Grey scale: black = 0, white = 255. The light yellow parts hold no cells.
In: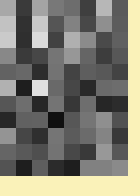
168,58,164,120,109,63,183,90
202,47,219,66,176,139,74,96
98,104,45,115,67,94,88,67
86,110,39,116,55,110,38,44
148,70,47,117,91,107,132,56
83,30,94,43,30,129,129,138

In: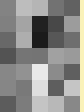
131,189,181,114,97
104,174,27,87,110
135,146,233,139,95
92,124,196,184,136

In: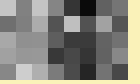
197,129,196,133,53,10,97,117
168,144,145,94,59,59,99,114
135,206,175,123,75,37,115,72

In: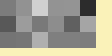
124,146,208,147,148,44
116,118,175,127,127,125

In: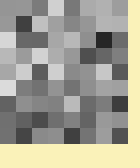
149,150,123,208,120,171,177,157
214,104,103,167,184,143,38,107
167,205,93,207,138,146,199,89
98,143,133,129,186,107,124,61
113,69,138,142,64,116,157,81

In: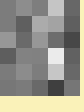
124,141,126,197,103
151,106,151,109,71
123,140,125,198,104

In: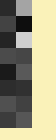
42,164
36,207
26,89
80,65

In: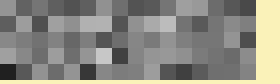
148,98,117,95,82,95,145,111,83,89,117,159,153,108,87,73
136,125,114,130,103,126,84,110,134,122,147,127,118,118,148,78
32,88,146,108,148,55,135,124,127,157,84,64,91,111,112,131

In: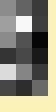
140,99,58
139,82,6
219,133,58
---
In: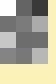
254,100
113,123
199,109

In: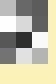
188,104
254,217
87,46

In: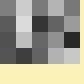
127,204
91,219
81,190

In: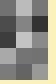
114,187
76,132
61,195

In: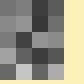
115,125
137,148
123,65

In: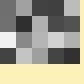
111,161
112,47
240,135

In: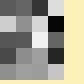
91,101
205,144
86,88

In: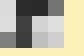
219,44
221,64
127,60

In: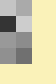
196,170
52,205
153,140
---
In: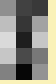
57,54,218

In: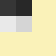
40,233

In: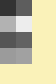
93,178

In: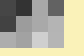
98,169,162

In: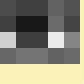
82,107,62,116

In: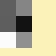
133,94

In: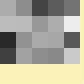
115,173,170,162

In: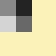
35,212

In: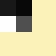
8,254
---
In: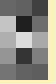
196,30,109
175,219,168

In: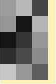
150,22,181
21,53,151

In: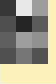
79,37,90
95,158,145

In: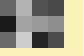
26,163,153
105,204,36

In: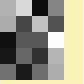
171,69,194
15,88,87

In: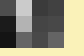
27,179,69
20,101,73

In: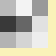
57,102,225
179,212,238
